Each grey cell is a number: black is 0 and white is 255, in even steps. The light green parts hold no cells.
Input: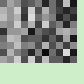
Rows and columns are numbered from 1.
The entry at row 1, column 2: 164
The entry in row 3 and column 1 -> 190
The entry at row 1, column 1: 110
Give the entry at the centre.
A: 110
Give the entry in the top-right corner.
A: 24
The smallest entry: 11
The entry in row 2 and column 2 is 151
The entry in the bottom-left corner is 164
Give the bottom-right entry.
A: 94
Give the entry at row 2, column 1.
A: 178
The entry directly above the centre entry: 64
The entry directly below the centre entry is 94
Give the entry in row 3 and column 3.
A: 178
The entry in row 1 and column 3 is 139
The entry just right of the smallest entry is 110
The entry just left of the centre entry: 24

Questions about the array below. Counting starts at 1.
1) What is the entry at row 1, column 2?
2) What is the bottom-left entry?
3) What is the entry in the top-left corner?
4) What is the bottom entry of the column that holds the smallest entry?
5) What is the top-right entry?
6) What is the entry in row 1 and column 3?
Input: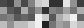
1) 61
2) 189
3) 73
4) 33
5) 61
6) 145

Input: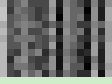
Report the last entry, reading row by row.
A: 171
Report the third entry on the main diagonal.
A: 102
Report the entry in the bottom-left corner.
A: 185
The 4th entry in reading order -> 130
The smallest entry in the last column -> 144
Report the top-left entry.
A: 185
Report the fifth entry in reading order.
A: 73
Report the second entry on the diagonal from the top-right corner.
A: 31
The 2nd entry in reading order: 73

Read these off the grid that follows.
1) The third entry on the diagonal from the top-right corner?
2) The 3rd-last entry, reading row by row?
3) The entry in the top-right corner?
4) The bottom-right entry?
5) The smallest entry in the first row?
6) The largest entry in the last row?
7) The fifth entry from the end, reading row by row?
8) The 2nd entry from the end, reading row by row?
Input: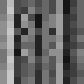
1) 48
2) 35
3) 103
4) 103
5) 21
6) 199
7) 88
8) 75

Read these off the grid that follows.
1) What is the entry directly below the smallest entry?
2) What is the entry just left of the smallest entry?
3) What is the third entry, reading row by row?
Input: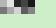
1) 133
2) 68
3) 40

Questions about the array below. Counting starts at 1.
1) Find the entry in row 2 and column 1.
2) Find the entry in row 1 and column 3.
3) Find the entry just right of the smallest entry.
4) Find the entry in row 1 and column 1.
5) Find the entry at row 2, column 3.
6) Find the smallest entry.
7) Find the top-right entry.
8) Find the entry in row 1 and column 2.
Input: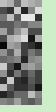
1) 76
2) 104
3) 160
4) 190
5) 203
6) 9
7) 160
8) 174
